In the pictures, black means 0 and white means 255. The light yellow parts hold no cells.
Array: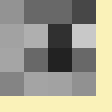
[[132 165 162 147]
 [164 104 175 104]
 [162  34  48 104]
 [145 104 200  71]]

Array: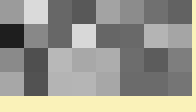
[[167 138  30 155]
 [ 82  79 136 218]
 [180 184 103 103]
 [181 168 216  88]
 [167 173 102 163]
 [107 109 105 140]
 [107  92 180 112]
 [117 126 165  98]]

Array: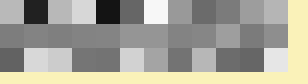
[[ 98 125 185]
 [216 131  33]
 [204 127 184]
 [117 131 215]
 [115 132  20]
 [210 149 102]
 [164 149 247]
 [115 131 153]
 [183 134 107]
 [108 158 123]
 [102 123 157]
 [230 142 181]]

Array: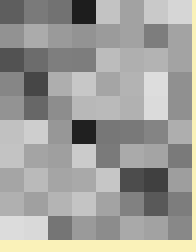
[[220 176 165 195 193 147 134  82 146  94]
 [217 160 186 164 206 103  70 108 171 122]
 [117 180 165 159 151 141 174 126 154 114]
 [154 196 169 203  32 184 199 125 147  29]
 [140 163 198 122 119 186 165 188 155 195]
 [169 129  76 170 121 177 179 175 162 162]
 [162  89  64 164 132 219 221 179 125 201]
 [136 125 158 122 174 144 144 163 163 214]]

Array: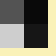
[[206  83]
 [ 22   9]]

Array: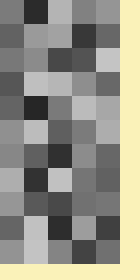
[[147 101 150 174 135 144 100  86 120  98 123]
 [195 193  89  50  96 188  38 191 139 154  43]
 [132  45  73 193  48  95 122 182  72 162 180]
 [ 67 157 113 117 140 123 187 142  83  56 129]
 [112  64 118  97 103 173 167 104 196 103 149]]

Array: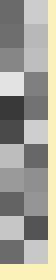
[[108 198  99 154 188  75  56 227 134 110 106]
 [200  84 148 143 103 206 114 126 190 184 204]]
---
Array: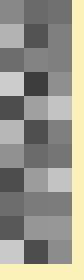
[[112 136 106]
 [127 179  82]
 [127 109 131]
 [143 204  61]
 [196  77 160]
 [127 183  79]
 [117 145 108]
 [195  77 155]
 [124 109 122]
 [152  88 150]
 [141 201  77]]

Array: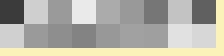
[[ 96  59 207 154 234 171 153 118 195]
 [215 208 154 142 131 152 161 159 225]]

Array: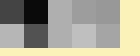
[[152  68  10 175 157]
 [165 182  82 175 191]]

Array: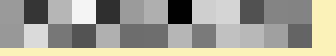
[[131 154  53 182 244  47 155 175   1 207 213  81 132]
 [100 152 218 119  83 176 109 110 182 122 193 184 160]]

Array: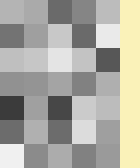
[[188 180 170 106 133]
 [234 115 159 200 106]
 [ 87 191 198 228 195]
 [175 145 148 164 129]
 [188  59 160  71 203]
 [159 108 176 108 220]
 [154 240 139 172 129]]

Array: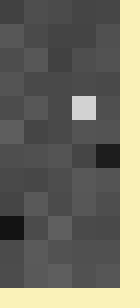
[[ 70  65  78  75  69]
 [ 80  87  74  68  68]
 [ 82  77  87  65  78]
 [ 73  84  73  73  75]
 [ 79  76  87  73 210]
 [ 83  94  69  73  84]
 [ 29  78  80  84  69]
 [ 84  73  71  77  88]
 [ 78  69  89  75  87]
 [ 73  19  75  95  74]
 [ 80  75  90  82  80]
 [ 86  76  89  94  81]]

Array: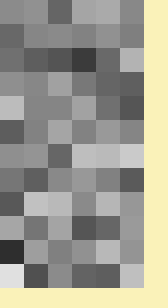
[[136 139 145 101 165 170]
 [127 104 134 138 130 145]
 [179 112  94  84  59 105]
 [ 95 143 135 161 120 101]
 [ 85 188 133 133 162 112]
 [133  93 130 165 130 153]
 [202 143 148 102 190 186]
 [ 90 118  95 137 152 129]
 [151  88 193 185 138 182]
 [154 166 117 164  85 102]
 [148  46 158 128 145 184]
 [191 224  80 139  99  94]]

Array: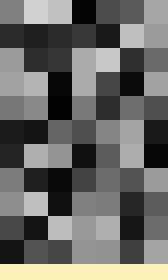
[[166 129 209 192   5  77  89]
 [154  42  31  43  56  24 190]
 [105 156  46  55 171 199  48]
 [161 161 180   6 171  70  11]
 [ 79 119 137   2 121  45 109]
 [ 25  27  21 100  78 132 165]
 [  6  37 175 148  15  91 174]
 [155 124  32   9  68 107  84]
 [ 91 142 190  15 127 124  38]
 [107  71  21 189 153 176  23]
 [164  20  83  70 149 147  63]]

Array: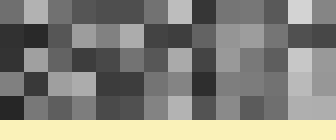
[[133 111 178 113  85  78  78 114 189  54 117 119  89 211]
 [ 71  49  41  86 157 129 172  67  62  99 149 157 117  80]
 [153  51 160  99  61  72 115  87 170  68 153 121  94 199]
 [151 128  57 159 172  60  61 116 132  46 126 124 114 186]
 [174  38 120  94 125  74  80 131 179  83 138  91 111 175]]
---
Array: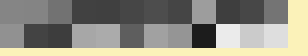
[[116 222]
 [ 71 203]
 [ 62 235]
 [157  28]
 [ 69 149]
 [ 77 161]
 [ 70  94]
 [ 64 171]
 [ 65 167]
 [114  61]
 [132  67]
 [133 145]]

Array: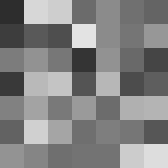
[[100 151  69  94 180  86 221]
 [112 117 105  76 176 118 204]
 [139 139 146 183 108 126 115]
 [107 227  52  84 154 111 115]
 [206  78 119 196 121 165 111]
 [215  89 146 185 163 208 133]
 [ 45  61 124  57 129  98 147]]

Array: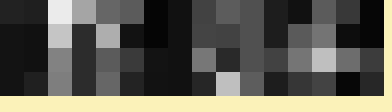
[[  6   6  60  39]
 [ 56  13 109   7]
 [ 91 116 191  67]
 [ 17  90 117  54]
 [ 29  29  66  29]
 [ 80  80  80  93]
 [ 92  66  41 191]
 [ 66  68 119  38]
 [ 17  17  17  17]
 [  5   5  19  18]
 [ 91  18  58  35]
 [102 174  91 102]
 [165  44  44  44]
 [235 197 130 126]
 [ 31  17  17  32]
 [ 34  19  19  19]]

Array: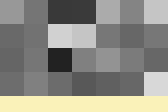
[[197 119 103 216]
 [132 103 123 103]
 [171 119 147  96]
 [ 58 197 128  88]
 [ 57 209  34 108]
 [117 114 118 128]
 [152 105 101 109]]

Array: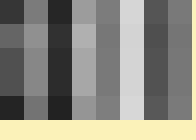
[[121 117 119 119 122]
 [ 85  79  82  82  88]
 [214 211 212 212 215]
 [124 119 121 121 126]
 [156 176 167 167 149]
 [ 38  49  44  44  34]
 [123 144 135 135 115]
 [ 54 101  80  80  36]]

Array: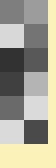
[[156 117  89 180 217  74]
 [126 215  50  64 107 217]]

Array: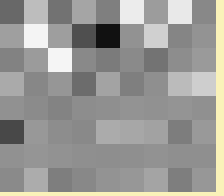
[[136 147 154 206 144 153 143 151]
 [233 133 141 187 148 125 143 126]
 [156 208 115 143 145 162 146 164]
 [236 146 138 127 147 167 143 151]
 [127  17 123 163 143 171 142 147]
 [165  79 137 108 141 137 143 136]
 [114 158 245 150 131 141 146 126]
 [189 244 155 135 139 152 149 172]
 [104 159 130 170 145  72 145 138]]

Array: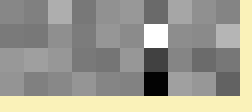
[[132 181 119  98]
 [144 138 107 151]
 [166 141 133 160]
 [106 255  65   3]
 [152 139 151 130]
 [145 150 117 133]
 [120 124 121 149]
 [174 143 151 136]
 [128 120 159 128]
 [135 122 152 148]]
